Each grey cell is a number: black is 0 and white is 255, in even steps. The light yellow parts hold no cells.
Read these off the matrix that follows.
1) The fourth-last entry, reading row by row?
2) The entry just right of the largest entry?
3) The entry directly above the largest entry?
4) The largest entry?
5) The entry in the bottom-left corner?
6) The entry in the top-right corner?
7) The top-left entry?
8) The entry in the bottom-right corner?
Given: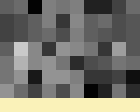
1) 3
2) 136
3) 77
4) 201
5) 147
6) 107
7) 95
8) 43

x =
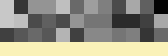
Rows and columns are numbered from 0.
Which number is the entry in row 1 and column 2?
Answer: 75
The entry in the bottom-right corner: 105
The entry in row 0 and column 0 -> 200
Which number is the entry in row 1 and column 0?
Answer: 200
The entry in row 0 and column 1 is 53
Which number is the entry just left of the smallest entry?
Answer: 96
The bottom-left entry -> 64
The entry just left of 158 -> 105

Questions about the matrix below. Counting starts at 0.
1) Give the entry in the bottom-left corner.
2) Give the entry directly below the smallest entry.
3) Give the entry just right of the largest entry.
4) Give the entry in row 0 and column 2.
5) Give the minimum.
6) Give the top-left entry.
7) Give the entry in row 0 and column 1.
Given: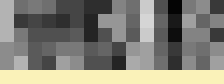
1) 140
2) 25
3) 101
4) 121
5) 4
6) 179
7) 111

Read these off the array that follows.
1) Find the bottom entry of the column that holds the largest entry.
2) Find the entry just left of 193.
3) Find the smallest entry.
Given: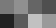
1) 193
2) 91
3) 34

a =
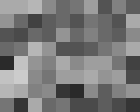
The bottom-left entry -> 117
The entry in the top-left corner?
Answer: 170
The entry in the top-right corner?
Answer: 93
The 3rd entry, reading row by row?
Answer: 182
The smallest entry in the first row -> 83
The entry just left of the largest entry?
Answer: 194
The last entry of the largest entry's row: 74
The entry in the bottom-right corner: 53
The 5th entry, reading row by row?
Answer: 105
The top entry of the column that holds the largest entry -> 170
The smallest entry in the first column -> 42
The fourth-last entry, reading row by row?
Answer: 74
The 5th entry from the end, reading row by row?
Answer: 74
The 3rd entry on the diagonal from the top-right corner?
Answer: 105
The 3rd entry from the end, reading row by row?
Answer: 93
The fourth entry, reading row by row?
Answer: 138
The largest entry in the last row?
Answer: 170
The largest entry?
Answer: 204

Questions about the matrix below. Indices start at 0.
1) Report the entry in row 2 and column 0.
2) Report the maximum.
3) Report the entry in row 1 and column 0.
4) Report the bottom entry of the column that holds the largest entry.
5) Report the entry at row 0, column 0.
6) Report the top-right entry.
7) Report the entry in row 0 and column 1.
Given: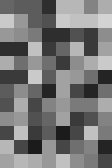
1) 152
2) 211
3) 202
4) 70
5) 102
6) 173
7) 92

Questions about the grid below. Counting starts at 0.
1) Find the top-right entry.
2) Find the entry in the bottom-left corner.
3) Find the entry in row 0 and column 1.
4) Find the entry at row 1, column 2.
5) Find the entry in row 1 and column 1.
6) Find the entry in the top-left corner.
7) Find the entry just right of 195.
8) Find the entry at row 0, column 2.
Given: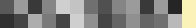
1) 37
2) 48
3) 155
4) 173
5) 68
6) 89
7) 112
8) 57

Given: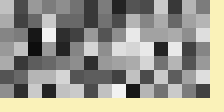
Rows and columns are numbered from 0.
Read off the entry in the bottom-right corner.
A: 65
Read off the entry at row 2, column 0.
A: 133
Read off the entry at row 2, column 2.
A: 23
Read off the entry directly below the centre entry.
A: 153
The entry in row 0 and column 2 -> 153
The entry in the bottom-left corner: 142
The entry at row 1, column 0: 171
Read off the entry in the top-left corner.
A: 193
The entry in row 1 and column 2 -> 104
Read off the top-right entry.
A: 124
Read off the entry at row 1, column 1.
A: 65
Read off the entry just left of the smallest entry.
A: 193
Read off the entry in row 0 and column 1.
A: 75

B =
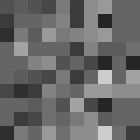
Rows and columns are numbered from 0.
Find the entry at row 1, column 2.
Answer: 101
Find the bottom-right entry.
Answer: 59
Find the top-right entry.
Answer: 101
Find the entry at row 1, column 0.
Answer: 59
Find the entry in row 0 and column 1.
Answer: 92
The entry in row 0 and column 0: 82
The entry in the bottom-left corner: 47
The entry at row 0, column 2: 82
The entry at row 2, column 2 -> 92
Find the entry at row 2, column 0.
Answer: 47

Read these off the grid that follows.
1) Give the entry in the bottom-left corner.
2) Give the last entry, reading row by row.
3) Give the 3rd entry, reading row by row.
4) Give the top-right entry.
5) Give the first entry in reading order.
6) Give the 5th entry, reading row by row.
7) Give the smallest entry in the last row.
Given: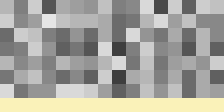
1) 217
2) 158
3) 205
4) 193
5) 182
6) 170
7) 96

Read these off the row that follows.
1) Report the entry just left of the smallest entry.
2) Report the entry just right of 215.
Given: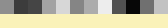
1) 81
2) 133

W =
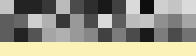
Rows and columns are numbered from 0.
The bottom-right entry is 114
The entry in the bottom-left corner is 93
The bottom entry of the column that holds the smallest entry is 25
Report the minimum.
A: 14
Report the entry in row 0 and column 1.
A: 35
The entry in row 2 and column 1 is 35
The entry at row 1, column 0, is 93
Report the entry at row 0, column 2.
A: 35
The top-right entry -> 218
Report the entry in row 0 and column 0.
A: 196
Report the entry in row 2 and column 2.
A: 84
